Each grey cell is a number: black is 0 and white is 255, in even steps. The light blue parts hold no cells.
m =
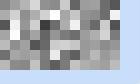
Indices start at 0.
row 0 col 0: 135
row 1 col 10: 110
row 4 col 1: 143
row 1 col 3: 174
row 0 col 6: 202
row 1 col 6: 166
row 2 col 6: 173
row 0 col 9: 159
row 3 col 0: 165
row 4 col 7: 198
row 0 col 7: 101
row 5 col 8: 155
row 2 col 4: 61
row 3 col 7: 110
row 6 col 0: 183
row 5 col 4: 125
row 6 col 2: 136
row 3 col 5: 149
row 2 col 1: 240
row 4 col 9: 159
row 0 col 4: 145
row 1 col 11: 241
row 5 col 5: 234
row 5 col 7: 96
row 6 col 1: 139
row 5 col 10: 154

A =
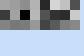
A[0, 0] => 165
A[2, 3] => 152
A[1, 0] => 59
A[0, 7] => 80
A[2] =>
[131, 120, 123, 152, 68, 90, 126, 136]
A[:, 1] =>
[157, 162, 120]
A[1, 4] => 83
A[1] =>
[59, 162, 2, 183, 83, 50, 44, 202]

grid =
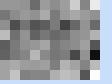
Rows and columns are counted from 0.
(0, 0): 151
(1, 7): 168
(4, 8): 160
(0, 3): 108
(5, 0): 98
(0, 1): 151
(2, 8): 147
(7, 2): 129
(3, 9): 178
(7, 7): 183
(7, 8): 86
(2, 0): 143
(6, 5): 126
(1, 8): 155
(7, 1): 195
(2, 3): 84
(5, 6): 125
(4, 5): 120
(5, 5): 118
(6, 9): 186
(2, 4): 94
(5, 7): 72
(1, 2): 153
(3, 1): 112

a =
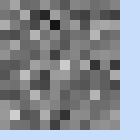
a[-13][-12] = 131
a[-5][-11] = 112
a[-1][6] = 124
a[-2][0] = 153
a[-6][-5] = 118
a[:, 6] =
[87, 120, 123, 92, 87, 124, 203, 157, 112, 92, 102, 50, 124]
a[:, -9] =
[109, 64, 72, 179, 109, 92, 160, 118, 79, 179, 129, 91, 92]
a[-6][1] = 120
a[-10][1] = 77
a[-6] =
[85, 120, 188, 118, 63, 156, 157, 118, 92, 109, 93, 171]
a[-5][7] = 92
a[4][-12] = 131
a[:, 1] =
[164, 104, 125, 77, 164, 114, 87, 120, 112, 78, 132, 206, 114]
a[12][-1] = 139
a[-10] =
[85, 77, 110, 179, 115, 137, 92, 114, 109, 181, 103, 112]
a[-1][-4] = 95
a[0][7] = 133
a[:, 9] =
[110, 105, 159, 181, 110, 139, 50, 109, 109, 180, 109, 109, 140]
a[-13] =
[131, 164, 105, 109, 146, 113, 87, 133, 127, 110, 117, 131]
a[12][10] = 145
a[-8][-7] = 63
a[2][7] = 153
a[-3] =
[150, 132, 106, 129, 143, 130, 102, 110, 131, 109, 110, 122]
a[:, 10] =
[117, 76, 167, 103, 118, 145, 132, 93, 94, 103, 110, 127, 145]

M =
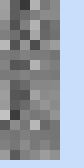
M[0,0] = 161
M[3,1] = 111
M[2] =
[136, 82, 127, 178, 101, 116]
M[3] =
[127, 111, 80, 166, 104, 113]
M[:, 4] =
[121, 139, 101, 104, 141, 123, 134, 124, 135, 139, 148, 126, 105, 119, 131, 156]
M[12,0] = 90
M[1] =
[157, 93, 108, 127, 139, 138]
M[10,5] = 138
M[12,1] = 139
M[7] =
[122, 122, 130, 123, 124, 121]
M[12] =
[90, 139, 119, 183, 105, 117]
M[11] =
[194, 60, 130, 120, 126, 147]
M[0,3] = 178
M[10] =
[154, 92, 107, 134, 148, 138]
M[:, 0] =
[161, 157, 136, 127, 184, 123, 131, 122, 151, 158, 154, 194, 90, 122, 128, 155]
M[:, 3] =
[178, 127, 178, 166, 77, 123, 178, 123, 136, 162, 134, 120, 183, 121, 121, 138]
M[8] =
[151, 94, 107, 136, 135, 136]
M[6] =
[131, 86, 90, 178, 134, 126]
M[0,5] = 136
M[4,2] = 149
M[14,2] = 139

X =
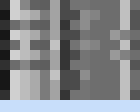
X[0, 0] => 48
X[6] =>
[48, 108, 134, 97, 94, 163, 53, 115, 116, 110, 109, 109, 192, 85]
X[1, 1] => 208
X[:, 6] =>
[74, 74, 53, 74, 53, 53, 53, 74, 74, 53]
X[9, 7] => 115
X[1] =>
[23, 208, 188, 170, 123, 163, 74, 75, 141, 131, 109, 109, 192, 85]
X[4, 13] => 85
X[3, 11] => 153
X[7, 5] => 194
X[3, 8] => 116
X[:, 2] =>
[134, 188, 134, 188, 188, 188, 134, 188, 188, 188]
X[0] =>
[48, 208, 134, 97, 94, 163, 74, 115, 116, 110, 109, 109, 192, 110]
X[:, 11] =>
[109, 109, 109, 153, 109, 153, 109, 109, 109, 109]
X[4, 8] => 141
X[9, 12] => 192
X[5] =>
[23, 208, 188, 170, 123, 163, 53, 75, 116, 110, 109, 153, 129, 110]
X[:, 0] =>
[48, 23, 48, 23, 48, 23, 48, 23, 23, 48]
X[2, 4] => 94
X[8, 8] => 116
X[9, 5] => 163
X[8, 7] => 75
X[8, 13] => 110
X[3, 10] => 109
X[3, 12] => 129
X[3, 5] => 163
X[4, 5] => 194
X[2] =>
[48, 108, 134, 97, 94, 163, 53, 115, 141, 110, 109, 109, 192, 85]

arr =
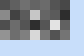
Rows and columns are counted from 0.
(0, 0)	80
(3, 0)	147
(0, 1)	96
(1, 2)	91
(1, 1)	66
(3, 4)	120
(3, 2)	127
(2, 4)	85
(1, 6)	45

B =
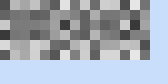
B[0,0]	78
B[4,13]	190
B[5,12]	106
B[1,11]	119
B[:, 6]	[226, 149, 60, 187, 100, 223]
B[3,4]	112
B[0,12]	78
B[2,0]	201
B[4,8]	202
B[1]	[100, 116, 120, 96, 100, 157, 149, 130, 98, 173, 119, 119, 131, 95, 153]
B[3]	[57, 118, 122, 87, 112, 157, 187, 111, 94, 181, 127, 119, 71, 128, 129]
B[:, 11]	[202, 119, 110, 119, 167, 214]
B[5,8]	206
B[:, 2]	[166, 120, 123, 122, 166, 169]
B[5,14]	114
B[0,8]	202
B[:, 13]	[230, 95, 57, 128, 190, 231]
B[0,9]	108
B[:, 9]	[108, 173, 133, 181, 109, 96]
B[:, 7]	[117, 130, 172, 111, 179, 127]
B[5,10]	214
